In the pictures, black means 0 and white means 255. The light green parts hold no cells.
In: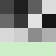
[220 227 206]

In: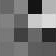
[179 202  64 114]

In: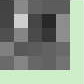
[ 92  40  74  88 106]

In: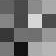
[169 215 113 121]

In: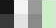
[153 226]

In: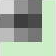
[116  62 188]
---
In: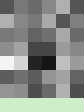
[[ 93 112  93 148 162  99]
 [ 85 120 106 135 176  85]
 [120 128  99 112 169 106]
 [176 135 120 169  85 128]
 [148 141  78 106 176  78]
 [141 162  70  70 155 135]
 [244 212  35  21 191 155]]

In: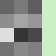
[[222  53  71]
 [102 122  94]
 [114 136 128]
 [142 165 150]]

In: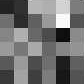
[[111  43  96 154 249  83]
 [ 35  49 181 175 210 125]
 [154 119 169 104 133 147]
 [ 89 154  76 111  29  96]
 [ 56 162  63 125  23  83]
 [133 175 104  76  15 139]]

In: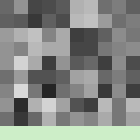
[[147  43 177 211 162  82  62 185 119 185]
 [111  56 104 177 119 147 132 170 119 162]
 [ 96  90  56  96  76 185 193 155 111 125]
 [147 132 185 170 170  70  70 119 132 140]
 [104 147  70  76  90 177 185 111 125  96]
 [111 155  82  82  96 162 170 104 125  96]
 [155 177 193 132 170  62  70  96 140 119]
 [147 211 170  62 147  90 104  62 140  76]
 [132 217 119  37 111 132 162  56 140  62]]

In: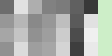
[[151 182 137 151 190  90 225]
 [166 196 145 158 204  76 240]
 [145 219 158 166 212  62 233]
 [109 225 174 129 123  96  56]]

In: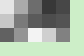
[[199 122  90  77  83]
 [ 97 148 243 207 129]
 [229 170 109  56  71]]

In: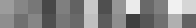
[[142 112 134  79 119 105 192  92 142  63  86 112 176  98]
 [156 134 119  71 127  98 200  79 150 235 105 127 241 214]]

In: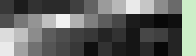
[[ 56  28  50  42  42  64  99 155 184 234 198 140 106]
 [ 78 120 148 192 241 177 127  93  71  28  21   8  15]
 [234 162 113  85  71  56  15  50  28  21  42   8  36]
 [220 192 140  93  78  64  56  36  50  21  71  64  36]]
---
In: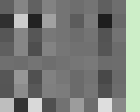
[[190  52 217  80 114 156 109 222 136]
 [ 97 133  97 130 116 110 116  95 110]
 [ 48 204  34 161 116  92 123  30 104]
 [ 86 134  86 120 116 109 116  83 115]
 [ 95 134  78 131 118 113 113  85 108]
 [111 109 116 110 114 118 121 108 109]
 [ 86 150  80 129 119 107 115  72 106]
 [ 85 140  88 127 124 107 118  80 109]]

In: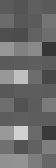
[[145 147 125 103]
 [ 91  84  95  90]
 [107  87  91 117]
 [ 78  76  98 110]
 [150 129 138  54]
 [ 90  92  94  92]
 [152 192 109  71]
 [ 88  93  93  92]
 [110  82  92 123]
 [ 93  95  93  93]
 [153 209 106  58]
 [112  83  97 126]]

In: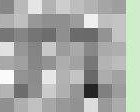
[[144 174 192 166 152 146 220 153 171]
 [134 185 229 179 205 190 178 165 158]
 [176 191 152 143 143 156 239 191 195]
 [118 133 117 109 143 107 106 147 195]
 [225 150 132 200 156 169 136 170 174]
 [168 159 134 146 173 162 119 179 188]
 [250 147 140 230 177 195 105 173 162]
 [179 109 142 202 175 149  37 128 156]]

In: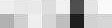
[[177 208 238 214 190  30 210 213]
 [237 231 233 221 240  79 228 249]]

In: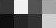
[[ 15  37  50 207]
 [ 54 241  83 165]]

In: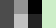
[[ 76 194  36]
 [ 76 147   1]]

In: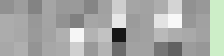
[[168 175 148 167 170 207 153 180 108 162 162 118  97 156 151]
 [145 157 131 165 153 154 133 161 206 165 162 173 212 145 152]
 [172 169 152 164 146 128 166 163 231 155 161 227 248 151 161]
 [172 168 154 163 176 246 179 194  23 158 161 185 173 169 162]]
